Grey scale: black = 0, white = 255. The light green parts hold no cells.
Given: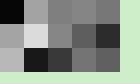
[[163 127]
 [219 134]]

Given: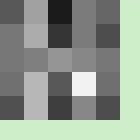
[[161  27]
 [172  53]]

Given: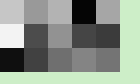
[[153 179]
 [ 76 146]]

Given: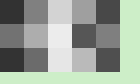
[[128 211]
 [173 236]]

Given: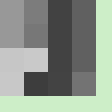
[[124  66]
 [119  66]]

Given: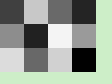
[[200 105]
 [ 33 244]]
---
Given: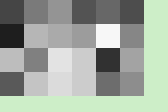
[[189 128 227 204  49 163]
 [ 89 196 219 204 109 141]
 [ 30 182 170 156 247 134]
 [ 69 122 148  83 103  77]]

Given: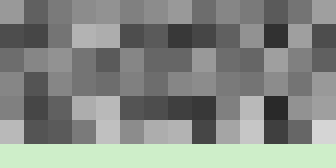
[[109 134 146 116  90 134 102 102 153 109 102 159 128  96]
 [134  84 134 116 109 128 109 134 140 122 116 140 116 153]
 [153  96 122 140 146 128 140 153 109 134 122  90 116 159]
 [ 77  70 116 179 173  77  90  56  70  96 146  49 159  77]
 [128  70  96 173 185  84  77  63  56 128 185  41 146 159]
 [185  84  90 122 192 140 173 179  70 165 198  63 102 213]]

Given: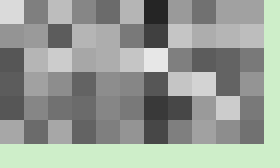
[[ 86 181 204 167 173 197 231 127  92  99 121]
 [218 127 189 134 107 181  37 154 113 161 161]
 [167 107 167  99 127 148  71 127 161 141 113]
 [ 92 161 141  99 141 134  86 197 211  99 148]
 [ 86 134 113 107 134 121  57  71 154 204 121]
 [148 154  92 181 173 121  64 197 173 181 189]]

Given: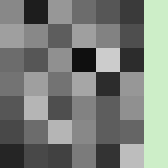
[[ 72 108 181 136  93 101]
 [136  29 151 108  86  58]
 [108  86 144  15 204  44]
 [115 159 115 166  44 151]
 [159 136  93 159 130  78]
 [ 86 181  78 130  93 144]
 [ 37  72  65 123  51 189]]

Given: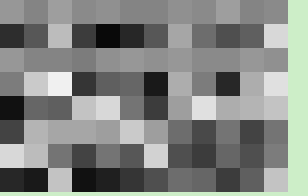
[[124 202 240  53  95 102  25 173 124  39 173 224]
 [ 39  25 195  17  31  53  79 109 102  60  95 195]
 [ 45  87 188  60   9  39  87 166 109  79  95 216]
 [ 67 180 166 166 158 202 158 109  73 116  67 116]
 [151 132 158 138 144 132 132 144 138 158 132 138]
 [151 132 132 124 144 151 144 151 138 138 151 144]
 [216 188 116  67 116  87 210  79  60 102  79 124]
 [ 17 102  95 195 216 116  60 158 224 173 180 195]]

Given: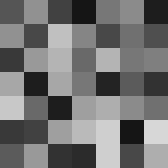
[[145  72 192 133  72 112  79]
 [ 57 153 180 105 180 119 127]
 [167  29 167 119  35  91  50]
 [ 57  65 159 186 207  21 215]
 [ 85 145  65  21 119 139  29]
 [ 91 153  50  43 207  72 174]
 [200 105  29 159 174 139 112]]

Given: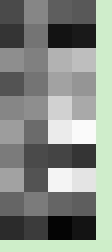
[[163  81 243 228]
 [157 107 236 249]
 [134 141 209 169]
 [141 128 177 189]
 [ 81 115 163 149]
 [101 122 101  94]
 [ 74 134  94  88]
 [122  74  66  51]
 [ 51 115  18  25]
 [ 43  59   3  18]]

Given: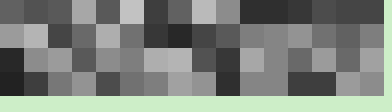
[[ 40 140 155  89 140 126 174 180  82  55 167 133 105 155 105 161]
 [ 34  62 119 147  76 113 126 161 147  47 133 133  62  62 155 140]
 [ 97  82  89 167  89 194  62  97 186 140  47  47  55  76  69  69]
 [155 180  69 105 174 113  55  40  69  89 126 133 147 113  97 126]]

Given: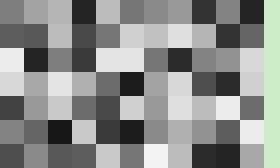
[[216 169 229 175 109  29 162 216  79  42 208]
 [ 66 154 201 109  72 208 154 222 188 236 109]
 [ 93  87 188  72 117 208 194 222 181  50 101]
 [125 162 181  36 188 117 139 154  50 131  36]
 [236  36 125  58 229 229 117  42 131 146 216]
 [ 79 139  87  93 201 117 242 188  42  36 169]
 [131 101  22 201  58  29 139 175 146  93 236]]
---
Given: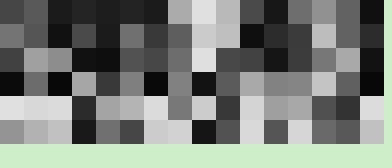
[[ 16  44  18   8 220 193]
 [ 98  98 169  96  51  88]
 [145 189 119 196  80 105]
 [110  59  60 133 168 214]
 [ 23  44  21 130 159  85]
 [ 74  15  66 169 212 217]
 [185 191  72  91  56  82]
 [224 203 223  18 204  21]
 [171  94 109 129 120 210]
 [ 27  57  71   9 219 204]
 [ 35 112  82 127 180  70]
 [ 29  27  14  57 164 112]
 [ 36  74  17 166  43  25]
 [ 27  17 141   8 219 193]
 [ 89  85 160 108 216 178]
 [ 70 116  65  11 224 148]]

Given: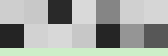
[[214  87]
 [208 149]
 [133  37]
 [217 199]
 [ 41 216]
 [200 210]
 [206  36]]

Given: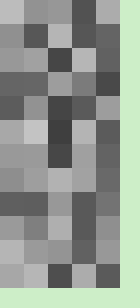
[[172 100  97  73 157  91  99 105 115 143 152  90]
 [ 82  86 182 123  90 180 160 162  89  89  97 172]
 [151 181  70 157  69  63  71 178 152 175 148  78]
 [146  87 161 102 146 195 154 158  94 127 154 182]
 [188 144 152 101  92 168 153 142  95 154 181 167]]

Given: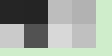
[[178 192]
 [189 216]
 [ 36  82]
 [ 37 202]]

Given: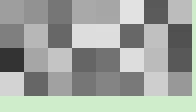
[[188  80  88 152]
 [ 90 192 187 206]
 [225 103 221 120]
 [166 221 114 132]
 [169 221 100 118]
 [118 103 196 160]
 [146 183 165 102]
 [158 127  51 210]]

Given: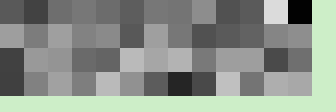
[[  2 142 111 168]
 [219 133  74 174]
 [ 90  98 158 116]
 [ 81  90 158 192]
 [141  81 121  73]
 [116 119 179  37]
 [119 159 166  92]
 [ 93  88 186 145]
 [108 138 100 186]
 [119 130 106 126]
 [110 159 148 161]
 [ 66 124 153 129]
 [ 89 158  65  64]]
